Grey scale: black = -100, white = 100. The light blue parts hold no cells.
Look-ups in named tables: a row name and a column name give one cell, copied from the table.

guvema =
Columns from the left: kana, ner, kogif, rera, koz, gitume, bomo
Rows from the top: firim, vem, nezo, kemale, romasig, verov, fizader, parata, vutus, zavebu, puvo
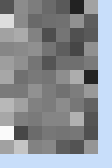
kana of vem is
73
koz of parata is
10
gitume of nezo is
-37
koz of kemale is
-26
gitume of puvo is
-35
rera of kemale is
-9
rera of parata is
-3
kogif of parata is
1
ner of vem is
8
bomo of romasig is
-4
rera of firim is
-17
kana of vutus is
31
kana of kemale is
5

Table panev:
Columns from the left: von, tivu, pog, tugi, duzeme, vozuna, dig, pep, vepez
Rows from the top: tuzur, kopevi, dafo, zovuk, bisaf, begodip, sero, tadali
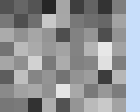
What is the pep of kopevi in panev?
-19
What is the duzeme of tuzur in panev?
30
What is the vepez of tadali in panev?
28
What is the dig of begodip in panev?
23
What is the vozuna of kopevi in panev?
-6
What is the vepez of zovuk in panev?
27
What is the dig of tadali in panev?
46
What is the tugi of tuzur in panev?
-70
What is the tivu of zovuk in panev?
46
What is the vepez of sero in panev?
-3
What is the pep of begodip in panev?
-53
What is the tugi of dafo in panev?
16
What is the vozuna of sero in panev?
32

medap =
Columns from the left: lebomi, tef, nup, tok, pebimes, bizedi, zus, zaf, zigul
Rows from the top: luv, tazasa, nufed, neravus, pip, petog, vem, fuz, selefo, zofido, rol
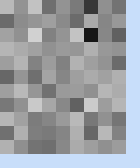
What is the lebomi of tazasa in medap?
-16
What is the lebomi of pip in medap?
24
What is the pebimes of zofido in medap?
4
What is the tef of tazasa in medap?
10
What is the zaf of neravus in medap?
19
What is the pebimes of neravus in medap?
21
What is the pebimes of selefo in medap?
21
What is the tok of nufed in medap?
1
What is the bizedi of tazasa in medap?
-16
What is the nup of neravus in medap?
26
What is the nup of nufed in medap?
64
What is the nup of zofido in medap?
-1
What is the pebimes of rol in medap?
7
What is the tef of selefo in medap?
26
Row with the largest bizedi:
nufed

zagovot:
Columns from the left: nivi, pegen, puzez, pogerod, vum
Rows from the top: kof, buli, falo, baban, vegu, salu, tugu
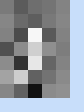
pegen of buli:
-17
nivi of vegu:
10
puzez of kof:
-14
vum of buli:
5
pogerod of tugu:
9
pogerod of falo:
-30
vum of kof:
3
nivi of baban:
-37
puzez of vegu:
81
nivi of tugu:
5
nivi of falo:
2
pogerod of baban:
12
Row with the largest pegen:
salu

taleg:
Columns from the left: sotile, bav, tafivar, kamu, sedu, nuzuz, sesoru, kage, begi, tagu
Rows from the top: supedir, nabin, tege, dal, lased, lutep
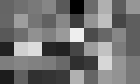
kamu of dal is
-70
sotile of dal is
-74
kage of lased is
69
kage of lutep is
22
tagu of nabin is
-26
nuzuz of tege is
87
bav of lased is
5
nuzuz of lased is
-63
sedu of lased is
-18

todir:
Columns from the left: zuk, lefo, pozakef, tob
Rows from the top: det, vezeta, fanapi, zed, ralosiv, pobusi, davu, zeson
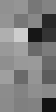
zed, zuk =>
20
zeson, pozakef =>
2
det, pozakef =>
-7
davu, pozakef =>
12
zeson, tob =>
-85
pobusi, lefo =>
-17
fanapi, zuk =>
37
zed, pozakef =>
-17
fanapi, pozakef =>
-83
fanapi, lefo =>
61
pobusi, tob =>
-28

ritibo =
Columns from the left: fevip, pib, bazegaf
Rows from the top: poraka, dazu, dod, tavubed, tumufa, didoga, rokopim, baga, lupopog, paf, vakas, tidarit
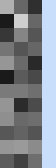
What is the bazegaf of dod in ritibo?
-33
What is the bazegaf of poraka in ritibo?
-63
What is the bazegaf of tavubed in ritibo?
-20
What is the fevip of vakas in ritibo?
18
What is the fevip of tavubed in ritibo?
-8
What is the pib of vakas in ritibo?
21
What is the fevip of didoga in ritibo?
-80
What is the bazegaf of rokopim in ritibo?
-13
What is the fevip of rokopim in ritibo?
-4
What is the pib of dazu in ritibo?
62
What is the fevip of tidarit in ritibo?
-28
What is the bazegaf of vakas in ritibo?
9
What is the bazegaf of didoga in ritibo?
-43
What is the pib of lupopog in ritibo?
-18
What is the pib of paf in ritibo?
-22
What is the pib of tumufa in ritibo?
-17
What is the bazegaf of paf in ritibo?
-34
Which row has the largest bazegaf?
vakas

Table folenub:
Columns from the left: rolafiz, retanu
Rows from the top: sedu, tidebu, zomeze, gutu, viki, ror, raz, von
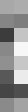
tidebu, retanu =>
-2
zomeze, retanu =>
54
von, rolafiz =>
8
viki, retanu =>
56
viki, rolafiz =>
13
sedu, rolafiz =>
32
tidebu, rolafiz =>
4
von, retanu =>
28
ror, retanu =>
84
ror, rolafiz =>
-31
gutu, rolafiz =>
7
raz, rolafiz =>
-46
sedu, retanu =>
36
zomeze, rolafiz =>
-53
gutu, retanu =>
94
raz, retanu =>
-39
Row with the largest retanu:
gutu

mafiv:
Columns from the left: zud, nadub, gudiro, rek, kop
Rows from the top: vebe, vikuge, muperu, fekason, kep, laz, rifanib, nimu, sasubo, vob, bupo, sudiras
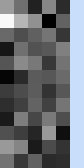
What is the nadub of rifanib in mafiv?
-40
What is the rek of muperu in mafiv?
-8
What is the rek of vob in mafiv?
20
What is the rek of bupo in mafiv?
-41
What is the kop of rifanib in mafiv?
-32
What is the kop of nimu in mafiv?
-8
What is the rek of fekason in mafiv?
-31
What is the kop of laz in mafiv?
-17
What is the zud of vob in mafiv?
-37
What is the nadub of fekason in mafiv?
-12
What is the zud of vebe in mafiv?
22
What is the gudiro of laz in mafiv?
-29
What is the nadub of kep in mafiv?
8
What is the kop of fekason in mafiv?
0
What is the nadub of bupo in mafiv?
4
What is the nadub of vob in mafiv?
-51

